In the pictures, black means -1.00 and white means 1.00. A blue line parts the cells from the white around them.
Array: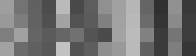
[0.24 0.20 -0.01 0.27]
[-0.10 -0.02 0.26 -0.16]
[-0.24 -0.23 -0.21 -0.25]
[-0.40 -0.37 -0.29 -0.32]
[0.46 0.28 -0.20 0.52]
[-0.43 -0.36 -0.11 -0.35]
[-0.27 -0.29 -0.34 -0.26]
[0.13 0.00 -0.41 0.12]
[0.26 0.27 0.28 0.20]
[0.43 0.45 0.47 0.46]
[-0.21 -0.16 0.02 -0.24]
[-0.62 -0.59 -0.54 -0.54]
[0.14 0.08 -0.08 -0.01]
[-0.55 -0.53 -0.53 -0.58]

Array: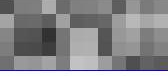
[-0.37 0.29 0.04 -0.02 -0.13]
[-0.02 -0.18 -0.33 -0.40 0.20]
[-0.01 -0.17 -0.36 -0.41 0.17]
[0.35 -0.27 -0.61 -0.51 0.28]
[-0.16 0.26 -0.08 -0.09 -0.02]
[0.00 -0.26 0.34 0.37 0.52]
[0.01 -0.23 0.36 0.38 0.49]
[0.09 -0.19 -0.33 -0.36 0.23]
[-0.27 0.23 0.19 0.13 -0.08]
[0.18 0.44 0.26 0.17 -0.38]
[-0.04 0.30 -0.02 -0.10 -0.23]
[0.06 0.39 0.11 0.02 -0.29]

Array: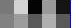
[-0.06 0.02]
[0.65 0.22]
[-0.97 -0.30]
[0.20 0.38]
[-0.84 -0.30]

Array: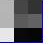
[0.42 0.41 0.81]
[-0.45 -0.29 -0.93]
[-0.61 -0.23 -0.95]

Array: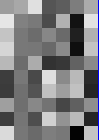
[0.23 0.80 0.54 0.67 0.44 -0.52 -0.54 0.25 -0.52 0.71]
[0.32 0.01 -0.06 -0.06 -0.15 -0.06 -0.12 -0.13 -0.08 -0.07]
[0.76 -0.05 -0.15 -0.07 0.35 -0.43 -0.35 0.07 -0.39 -0.17]
[-0.33 -0.41 0.06 -0.18 -0.61 0.75 0.51 -0.10 0.63 -0.01]
[-0.27 0.40 -0.17 0.08 -0.57 0.08 0.24 -0.45 0.15 -0.06]
[-0.02 -0.86 -0.75 -0.88 -0.23 0.45 0.51 -0.25 0.46 -0.98]
[0.34 0.77 0.39 0.53 0.08 -0.67 -0.72 0.12 -0.72 0.54]

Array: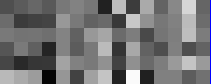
[-0.38 -0.15 -0.05 -0.33 -0.45 0.45]
[-0.29 -0.54 -0.10 -0.04 -0.68 0.33]
[-0.19 -0.49 -0.09 -0.25 -0.58 0.22]
[-0.30 -0.47 -0.13 -0.72 -0.57 -0.96]
[-0.06 0.19 0.03 0.03 0.28 0.18]
[0.02 -0.05 -0.24 -0.28 0.01 -0.48]
[-0.07 -0.23 0.19 -0.05 -0.05 0.26]
[-0.74 -0.17 0.30 0.47 0.14 0.54]
[0.48 -0.56 -0.16 -0.59 -0.48 -0.73]
[-0.53 0.57 -0.02 0.32 0.13 0.96]
[0.33 0.14 -0.43 -0.23 -0.17 -0.75]
[-0.22 -0.07 -0.08 -0.39 -0.02 0.00]
[0.07 0.01 -0.01 0.00 0.21 0.00]
[0.68 0.47 0.49 -0.39 0.54 -0.27]
[-0.21 -0.15 -0.03 -0.22 0.21 -0.11]
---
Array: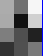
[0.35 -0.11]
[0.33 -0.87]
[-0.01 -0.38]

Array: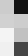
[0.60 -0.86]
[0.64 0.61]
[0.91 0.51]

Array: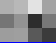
[0.37 0.44]
[-0.08 0.15]
[0.23 0.25]

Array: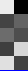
[0.85 -0.99]
[-0.47 -0.22]
[-0.15 -0.39]

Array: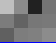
[0.50 0.09]
[-0.03 -0.22]
[-0.25 -0.02]

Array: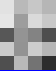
[0.77 0.45]
[0.80 0.23]
[-0.32 0.16]
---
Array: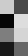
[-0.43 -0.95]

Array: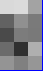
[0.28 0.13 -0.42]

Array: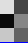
[-0.46 -0.92]

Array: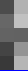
[0.40 -0.19]

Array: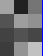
[-0.08 0.24 -0.48]

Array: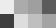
[-0.29 0.50]
